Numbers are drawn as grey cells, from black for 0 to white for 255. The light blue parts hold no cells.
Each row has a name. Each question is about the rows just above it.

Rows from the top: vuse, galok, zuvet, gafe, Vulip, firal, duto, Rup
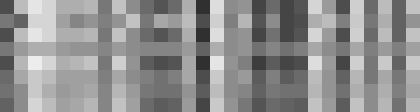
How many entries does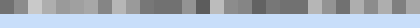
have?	30
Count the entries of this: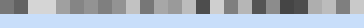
26
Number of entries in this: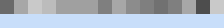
16
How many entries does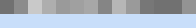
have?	14
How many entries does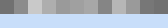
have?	12

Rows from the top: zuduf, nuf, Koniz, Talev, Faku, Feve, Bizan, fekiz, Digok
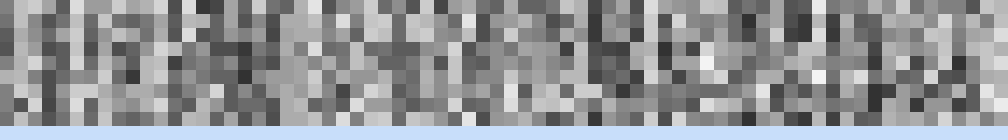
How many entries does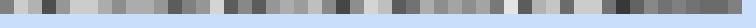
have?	53
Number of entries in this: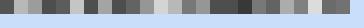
25
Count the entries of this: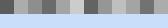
12

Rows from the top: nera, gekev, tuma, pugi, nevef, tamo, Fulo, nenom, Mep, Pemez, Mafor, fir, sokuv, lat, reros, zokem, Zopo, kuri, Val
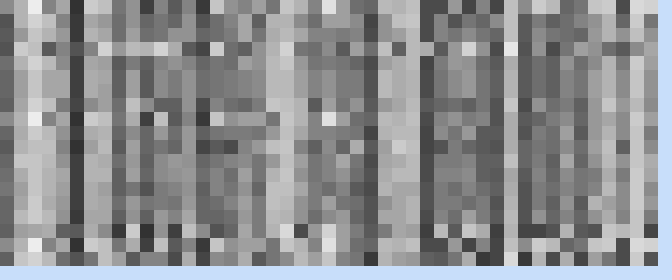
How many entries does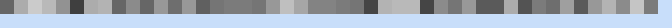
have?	47
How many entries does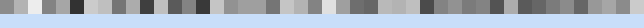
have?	46

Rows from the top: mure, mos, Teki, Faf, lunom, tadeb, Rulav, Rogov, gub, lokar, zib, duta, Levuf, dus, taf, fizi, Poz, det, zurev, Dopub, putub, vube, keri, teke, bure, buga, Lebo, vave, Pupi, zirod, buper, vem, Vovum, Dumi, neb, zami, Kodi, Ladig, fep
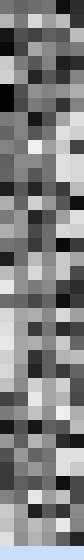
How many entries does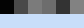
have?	6
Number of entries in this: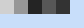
5

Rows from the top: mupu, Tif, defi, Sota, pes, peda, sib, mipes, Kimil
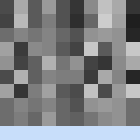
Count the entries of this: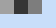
3
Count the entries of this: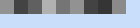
9
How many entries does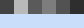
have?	6
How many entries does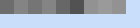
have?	9
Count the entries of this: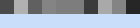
10
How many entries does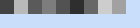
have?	9
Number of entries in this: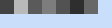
7

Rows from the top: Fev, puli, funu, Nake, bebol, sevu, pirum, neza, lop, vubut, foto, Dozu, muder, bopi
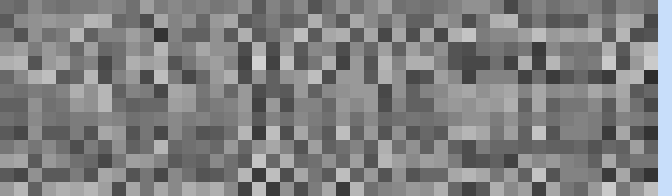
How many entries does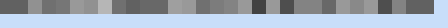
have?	31
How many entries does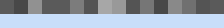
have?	16

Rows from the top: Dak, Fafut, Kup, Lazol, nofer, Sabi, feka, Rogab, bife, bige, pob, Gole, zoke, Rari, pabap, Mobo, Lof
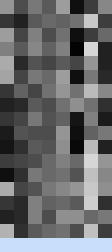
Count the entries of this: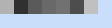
7
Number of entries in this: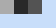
3
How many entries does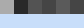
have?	6

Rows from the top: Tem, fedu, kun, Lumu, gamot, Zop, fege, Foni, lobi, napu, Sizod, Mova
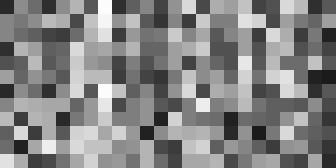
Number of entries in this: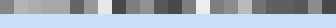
24
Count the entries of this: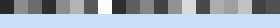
20
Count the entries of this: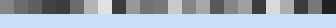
24

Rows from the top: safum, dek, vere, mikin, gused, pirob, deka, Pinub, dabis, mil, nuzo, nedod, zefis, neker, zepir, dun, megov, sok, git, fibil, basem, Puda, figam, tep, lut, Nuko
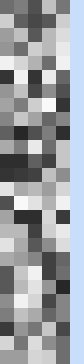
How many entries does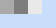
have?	3
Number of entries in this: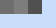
3
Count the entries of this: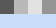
4

